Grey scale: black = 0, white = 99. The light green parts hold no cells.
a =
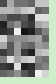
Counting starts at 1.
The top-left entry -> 29
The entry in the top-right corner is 76
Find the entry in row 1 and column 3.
44
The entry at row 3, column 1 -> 44
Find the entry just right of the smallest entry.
13
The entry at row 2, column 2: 71
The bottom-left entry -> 39
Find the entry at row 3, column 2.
29
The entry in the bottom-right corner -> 82
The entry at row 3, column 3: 29
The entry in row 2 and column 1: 71
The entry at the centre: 55
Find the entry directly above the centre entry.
8
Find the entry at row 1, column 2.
65
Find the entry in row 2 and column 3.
65

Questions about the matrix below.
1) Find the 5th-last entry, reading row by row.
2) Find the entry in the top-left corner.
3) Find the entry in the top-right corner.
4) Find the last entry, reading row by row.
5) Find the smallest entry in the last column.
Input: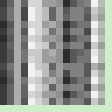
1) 50
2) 23
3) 73
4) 61
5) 56

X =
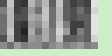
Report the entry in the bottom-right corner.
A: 54
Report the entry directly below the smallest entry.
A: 20
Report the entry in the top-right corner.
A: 88
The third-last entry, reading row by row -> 60
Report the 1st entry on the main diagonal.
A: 31
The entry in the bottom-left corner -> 54
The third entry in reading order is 25
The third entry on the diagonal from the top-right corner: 37
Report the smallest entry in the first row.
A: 20
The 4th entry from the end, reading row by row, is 54
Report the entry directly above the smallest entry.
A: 20
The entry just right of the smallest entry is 66
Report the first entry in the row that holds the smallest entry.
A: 43
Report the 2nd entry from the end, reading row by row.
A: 49
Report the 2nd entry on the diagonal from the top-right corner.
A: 31
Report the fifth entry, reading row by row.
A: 71

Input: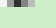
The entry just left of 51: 19
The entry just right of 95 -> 61

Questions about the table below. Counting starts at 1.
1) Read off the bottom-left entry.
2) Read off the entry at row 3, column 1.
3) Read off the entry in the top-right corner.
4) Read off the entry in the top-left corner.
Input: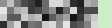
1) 18
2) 79
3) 62
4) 56

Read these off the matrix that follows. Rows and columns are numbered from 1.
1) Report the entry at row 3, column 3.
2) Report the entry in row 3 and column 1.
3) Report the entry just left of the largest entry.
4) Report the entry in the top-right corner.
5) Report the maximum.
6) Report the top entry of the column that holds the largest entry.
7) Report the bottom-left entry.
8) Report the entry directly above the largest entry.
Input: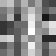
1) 20
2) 42
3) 47
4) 26
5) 99
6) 47
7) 42
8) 93
